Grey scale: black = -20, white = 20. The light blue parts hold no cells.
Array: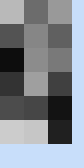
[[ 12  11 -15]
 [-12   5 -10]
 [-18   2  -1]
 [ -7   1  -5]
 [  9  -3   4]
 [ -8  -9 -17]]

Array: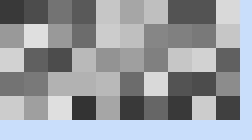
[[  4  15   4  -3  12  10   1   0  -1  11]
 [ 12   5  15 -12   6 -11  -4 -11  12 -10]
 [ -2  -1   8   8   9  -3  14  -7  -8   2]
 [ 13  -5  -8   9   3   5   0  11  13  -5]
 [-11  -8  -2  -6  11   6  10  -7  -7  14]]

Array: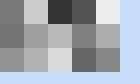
[[ -1  12 -12  -7  17]
 [  3   8  14  -4   1]
 [ -2   5   9   0   7]]

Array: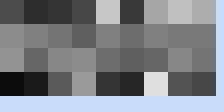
[[  2   0  -2  -5   0  -3   0  -1  -1]
 [  3  -4   1   2  -3  -5  -4   1  -2]
 [ -8 -13 -12  -9  11 -11   6  10   7]
 [-18 -16  -6   4 -12 -14  15  -7  -9]]

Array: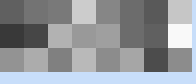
[[  3   7   0   9   2   6  -8   2]
 [ -5  -2  -1  12   1  -3  -6  11]
 [-11  -9   8   4   5  -3  -5  19]]

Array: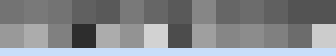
[[  4   7   0 -13   7   3  13  -8   5   1   2   0  -3  12]
 [ -2  -1  -2  -5  -6  -1  -4  -6   1  -4  -3  -5  -7  -7]]

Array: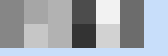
[[  1  11   8 -12  13  -3]
 [  1   6   8  -8  18  -3]]

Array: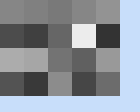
[[  7   6  -2  -5   4]
 [  1   0  -1   1   3]
 [ -8 -10  -4  17 -12]
 [ -7 -11   2  -9  -3]]

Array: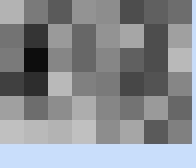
[[ 10   9   8  10   2   6  -6   0]
 [  8  -1  -6   3   2  -8  -5  -3]
 [  5  -3   2   7   1  -2   4  -4]
 [ -2 -12   4  -4   3   6  -8   5]
 [-10 -13   9   0  -1  -9  -7   1]
 [ -1 -18   1  -4   1  -5  -8   9]]
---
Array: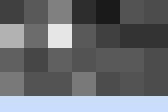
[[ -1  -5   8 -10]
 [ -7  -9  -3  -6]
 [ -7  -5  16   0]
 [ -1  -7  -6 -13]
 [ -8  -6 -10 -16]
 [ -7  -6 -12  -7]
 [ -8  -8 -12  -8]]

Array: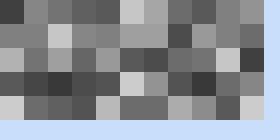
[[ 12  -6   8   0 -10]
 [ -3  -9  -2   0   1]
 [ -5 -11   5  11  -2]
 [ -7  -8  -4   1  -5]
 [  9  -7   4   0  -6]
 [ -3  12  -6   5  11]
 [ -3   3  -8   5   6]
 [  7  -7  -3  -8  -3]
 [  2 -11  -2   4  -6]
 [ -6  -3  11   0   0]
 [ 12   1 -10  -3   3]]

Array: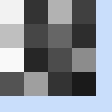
[[ -7  19  10  18]
 [  5 -14  -9 -12]
 [-12  -8  -4   8]
 [-16   2 -13 -10]]

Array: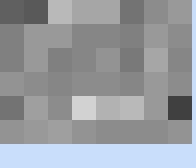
[[  3  -2   3   0   0  -5]
 [  4   5   2   4   4  -6]
 [  5   2   1   0   4   9]
 [  3  13   2   1   1   6]
 [  2   8   2   3   1   6]
 [  2   9   1  -1   0  -2]
 [  2   4   4   6   4   2]
 [  3 -10   2   1   2   4]]

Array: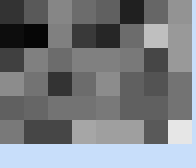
[[ -1  -5   2 -10 -18 -12]
 [ -9  -4  -2   0 -19  -6]
 [ -9  -2 -12  -3   0   1]
 [  6  -2  -3   0 -11  -3]
 [  5  -1   2   0 -14  -5]
 [  5  -5  -5  -1  -3 -15]
 [ -6  -5  -7  -9  10  -4]
 [ 16  -2  -2   4   4   3]]

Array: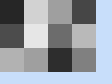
[[  8  -8 -14]
 [  5  16  13]
 [-13  -3   5]
 [  0   9  -9]]

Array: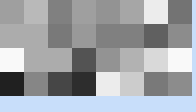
[[-15  19   7   5]
 [  1   7   7   9]
 [ -9   7  -1   0]
 [-13  -7   4   5]
 [ 17   3   0   3]
 [ 12   8   0   6]
 [ -1  14  -5  17]
 [  2  19   2  -2]]

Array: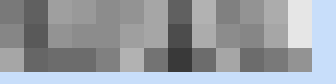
[[  6   1  -1]
 [ -4  -6  -5]
 [ -3   3   5]
 [ -3   2   4]
 [  0   2   2]
 [  8   5   3]
 [ -2   6   6]
 [-11  -8  -5]
 [ -3   7   8]
 [  6   2   0]
 [ -3   1   3]
 [ -1   6   7]
 [  3  16  16]]
